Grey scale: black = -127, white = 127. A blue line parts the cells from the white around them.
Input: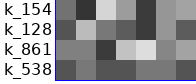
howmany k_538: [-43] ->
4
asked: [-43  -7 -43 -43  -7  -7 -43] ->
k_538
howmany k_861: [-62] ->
0
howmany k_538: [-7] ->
3
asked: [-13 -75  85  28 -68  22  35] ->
k_154
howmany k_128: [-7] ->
1
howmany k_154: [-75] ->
1

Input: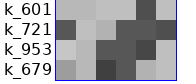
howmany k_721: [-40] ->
3
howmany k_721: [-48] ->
1
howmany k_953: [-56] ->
1
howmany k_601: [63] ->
3
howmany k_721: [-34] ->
0
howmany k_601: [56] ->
2
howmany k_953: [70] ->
1

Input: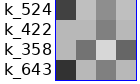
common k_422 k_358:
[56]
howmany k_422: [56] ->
3
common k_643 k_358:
[56]

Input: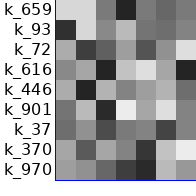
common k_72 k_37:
[17]
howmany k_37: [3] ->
2
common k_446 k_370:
[3]
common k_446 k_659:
[-91]
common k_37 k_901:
[3]
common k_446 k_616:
[-91]
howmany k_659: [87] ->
2

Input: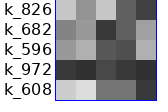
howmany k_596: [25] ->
1
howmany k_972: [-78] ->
2
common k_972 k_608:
[-70]
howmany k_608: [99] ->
0
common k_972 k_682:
[-70]
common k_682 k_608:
[-70]
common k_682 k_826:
[-31]

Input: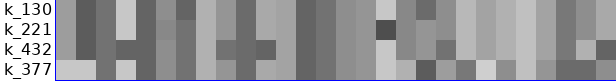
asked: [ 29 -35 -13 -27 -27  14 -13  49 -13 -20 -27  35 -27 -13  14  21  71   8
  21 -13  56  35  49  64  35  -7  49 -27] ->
k_432
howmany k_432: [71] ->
1
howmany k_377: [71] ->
4
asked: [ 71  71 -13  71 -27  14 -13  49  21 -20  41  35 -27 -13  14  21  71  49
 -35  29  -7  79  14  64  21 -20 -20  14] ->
k_377
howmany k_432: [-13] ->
5

